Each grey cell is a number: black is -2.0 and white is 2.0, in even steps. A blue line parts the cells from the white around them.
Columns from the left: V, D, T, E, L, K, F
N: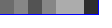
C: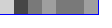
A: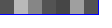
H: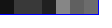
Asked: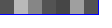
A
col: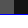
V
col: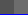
F
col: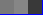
T
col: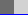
V
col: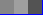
E

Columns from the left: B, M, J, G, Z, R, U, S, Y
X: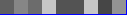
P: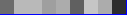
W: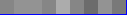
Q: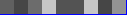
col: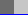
U
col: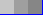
G
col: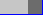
U

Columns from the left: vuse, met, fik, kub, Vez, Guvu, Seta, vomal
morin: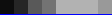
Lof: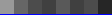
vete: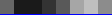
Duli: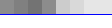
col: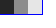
vomal
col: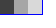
Guvu
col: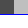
Seta
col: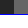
met
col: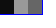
vuse
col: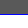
Vez
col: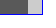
Vez

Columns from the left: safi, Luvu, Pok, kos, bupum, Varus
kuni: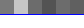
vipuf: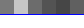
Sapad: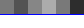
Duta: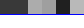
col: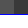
Luvu
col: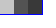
Luvu
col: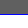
Varus
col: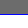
Pok

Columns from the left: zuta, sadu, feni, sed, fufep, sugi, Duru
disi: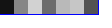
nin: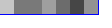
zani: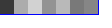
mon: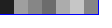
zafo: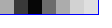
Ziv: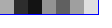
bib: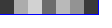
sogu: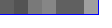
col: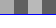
fufep
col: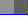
sugi
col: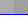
sadu
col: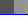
Duru
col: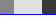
Duru
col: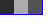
sadu

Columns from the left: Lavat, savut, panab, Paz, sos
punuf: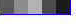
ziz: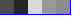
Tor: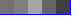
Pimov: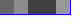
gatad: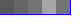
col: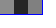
savut
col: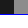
sos
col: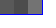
Lavat
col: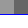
Paz
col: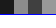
sos
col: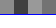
sos
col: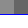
savut

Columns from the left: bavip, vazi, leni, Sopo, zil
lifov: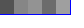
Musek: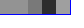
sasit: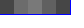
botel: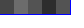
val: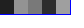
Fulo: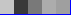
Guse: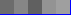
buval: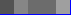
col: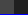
bavip
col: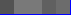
leni
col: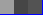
zil
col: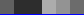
Sopo
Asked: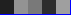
val

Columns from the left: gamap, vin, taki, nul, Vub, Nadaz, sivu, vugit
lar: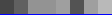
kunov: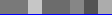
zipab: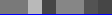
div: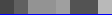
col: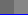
Vub
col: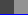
nul
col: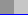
taki
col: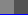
Nadaz

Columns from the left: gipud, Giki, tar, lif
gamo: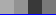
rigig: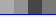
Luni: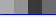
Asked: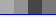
rigig
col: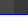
tar
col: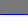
lif
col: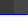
tar
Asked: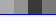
gamo
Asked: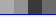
Luni

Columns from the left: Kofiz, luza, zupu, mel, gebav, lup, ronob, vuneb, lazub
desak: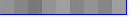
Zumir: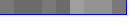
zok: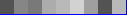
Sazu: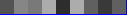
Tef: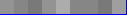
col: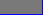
zupu
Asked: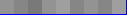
desak
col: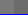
zupu
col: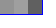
ronob
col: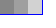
lup
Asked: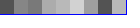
zok
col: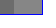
luza

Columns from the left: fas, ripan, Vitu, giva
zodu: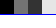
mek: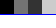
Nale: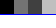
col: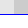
giva
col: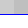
giva

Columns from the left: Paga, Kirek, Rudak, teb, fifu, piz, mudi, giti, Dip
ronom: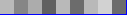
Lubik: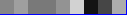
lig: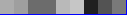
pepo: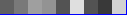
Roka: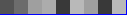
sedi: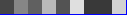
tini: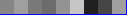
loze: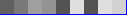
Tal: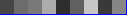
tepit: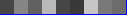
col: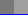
Rudak
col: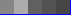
Paga

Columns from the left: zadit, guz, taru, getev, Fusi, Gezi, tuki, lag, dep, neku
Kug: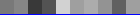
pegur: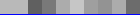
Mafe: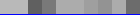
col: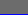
neku
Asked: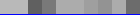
Mafe
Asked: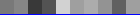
Kug
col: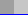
Gezi
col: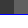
taru
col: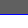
taru

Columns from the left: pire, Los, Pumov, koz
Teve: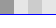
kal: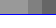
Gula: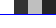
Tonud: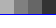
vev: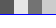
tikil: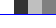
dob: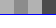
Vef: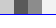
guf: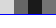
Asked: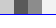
Vef
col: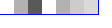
pire

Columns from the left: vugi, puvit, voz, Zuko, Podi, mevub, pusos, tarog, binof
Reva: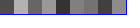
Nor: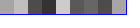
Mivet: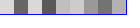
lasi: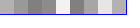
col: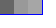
pusos
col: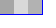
vugi

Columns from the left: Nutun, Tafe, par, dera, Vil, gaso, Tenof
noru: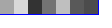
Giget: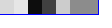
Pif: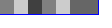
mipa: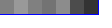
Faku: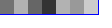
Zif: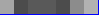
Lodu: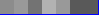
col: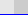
Tafe
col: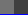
dera
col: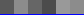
gaso
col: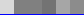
Nutun

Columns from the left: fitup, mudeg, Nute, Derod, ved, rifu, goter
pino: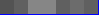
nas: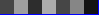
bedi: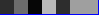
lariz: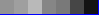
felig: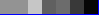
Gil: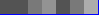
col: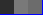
ved
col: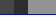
fitup
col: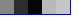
Nute
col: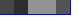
fitup
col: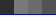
ved

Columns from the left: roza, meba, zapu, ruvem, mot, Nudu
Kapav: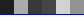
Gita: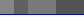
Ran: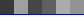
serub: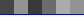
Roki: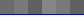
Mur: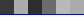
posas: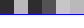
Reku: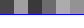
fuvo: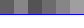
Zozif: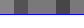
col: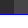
roza
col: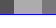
mot

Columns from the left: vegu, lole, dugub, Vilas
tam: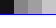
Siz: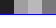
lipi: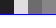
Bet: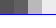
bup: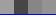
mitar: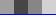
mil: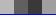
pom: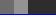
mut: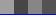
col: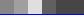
lole
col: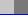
Vilas
